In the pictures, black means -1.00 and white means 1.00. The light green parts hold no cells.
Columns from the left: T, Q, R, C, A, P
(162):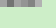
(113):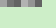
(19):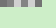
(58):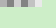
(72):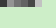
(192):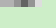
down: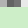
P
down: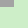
T
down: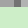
T
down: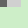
R
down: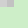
A
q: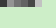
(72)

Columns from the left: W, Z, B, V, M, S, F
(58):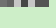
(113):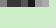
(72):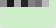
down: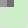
S
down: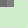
W
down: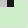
M
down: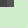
V

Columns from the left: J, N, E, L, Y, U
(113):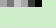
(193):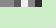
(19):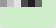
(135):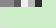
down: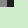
Y
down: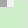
L
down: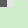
E
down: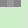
J

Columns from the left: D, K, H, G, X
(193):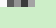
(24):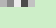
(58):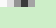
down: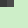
G
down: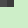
G
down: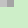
X
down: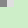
K
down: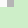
D

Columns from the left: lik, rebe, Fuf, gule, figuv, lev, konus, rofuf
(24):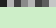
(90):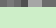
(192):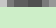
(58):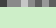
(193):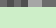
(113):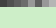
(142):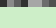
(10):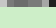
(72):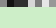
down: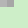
figuv
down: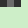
gule
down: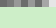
konus
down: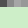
figuv

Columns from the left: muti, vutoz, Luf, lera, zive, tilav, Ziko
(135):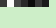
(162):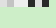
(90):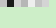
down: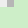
lera
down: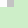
vutoz

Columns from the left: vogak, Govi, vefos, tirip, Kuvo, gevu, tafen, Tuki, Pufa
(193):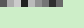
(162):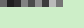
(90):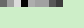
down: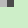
Kuvo
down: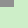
gevu
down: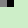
tirip
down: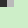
Tuki
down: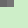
Pufa
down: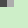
Kuvo

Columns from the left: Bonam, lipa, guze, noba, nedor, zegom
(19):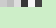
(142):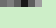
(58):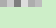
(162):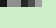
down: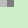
lipa
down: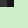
noba

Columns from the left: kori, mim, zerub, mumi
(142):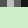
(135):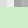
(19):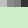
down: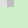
kori
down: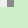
mim
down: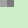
zerub

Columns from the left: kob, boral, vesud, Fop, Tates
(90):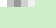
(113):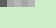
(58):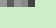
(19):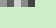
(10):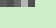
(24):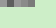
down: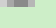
Fop
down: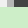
Tates
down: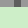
kob
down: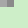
Fop
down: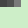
Tates

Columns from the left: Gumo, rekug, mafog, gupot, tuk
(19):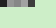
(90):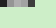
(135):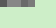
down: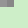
rekug
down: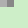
mafog

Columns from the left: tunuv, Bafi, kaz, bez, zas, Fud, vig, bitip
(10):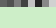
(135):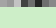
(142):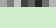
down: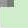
Bafi
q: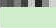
(10)

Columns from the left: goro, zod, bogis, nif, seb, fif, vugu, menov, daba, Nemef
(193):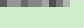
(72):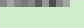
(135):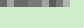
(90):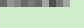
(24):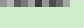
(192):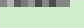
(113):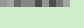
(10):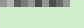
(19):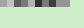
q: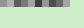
(24)
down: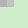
zod
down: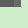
bogis
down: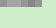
vugu
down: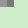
vugu

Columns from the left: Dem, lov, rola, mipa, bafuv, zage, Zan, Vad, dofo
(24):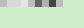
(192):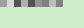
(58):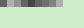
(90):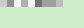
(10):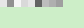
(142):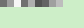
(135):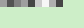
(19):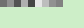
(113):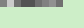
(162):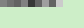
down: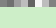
Zan
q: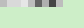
(24)
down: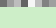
Zan
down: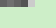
zage
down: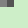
rola
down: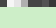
bafuv

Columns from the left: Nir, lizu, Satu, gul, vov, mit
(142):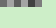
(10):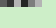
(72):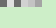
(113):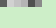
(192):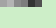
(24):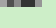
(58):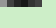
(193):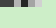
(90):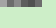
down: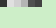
lizu
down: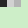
gul

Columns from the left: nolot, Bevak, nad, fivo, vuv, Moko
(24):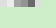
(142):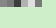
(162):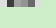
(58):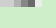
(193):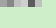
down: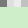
Moko
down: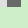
vuv
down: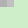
nad
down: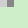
Bevak
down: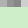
fivo

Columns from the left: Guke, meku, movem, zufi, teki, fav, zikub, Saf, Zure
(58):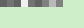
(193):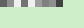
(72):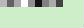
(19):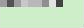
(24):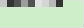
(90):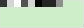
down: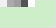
movem
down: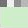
teki
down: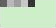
Guke
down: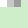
zufi
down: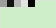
fav
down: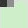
Zure
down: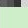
meku

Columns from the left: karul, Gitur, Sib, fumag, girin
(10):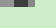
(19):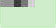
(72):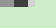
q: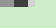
(72)
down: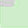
girin
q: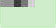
(19)
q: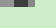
(10)

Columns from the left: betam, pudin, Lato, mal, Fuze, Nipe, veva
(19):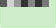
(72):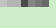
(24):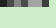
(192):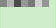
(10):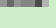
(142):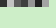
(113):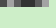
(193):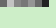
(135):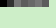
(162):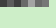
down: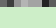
veva
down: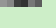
mal
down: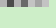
pudin
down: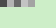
pudin

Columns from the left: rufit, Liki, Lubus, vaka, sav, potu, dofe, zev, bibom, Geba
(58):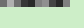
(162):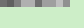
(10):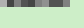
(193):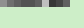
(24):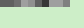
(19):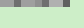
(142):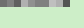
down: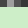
zev
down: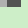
vaka
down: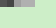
bibom
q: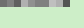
(142)
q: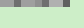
(19)
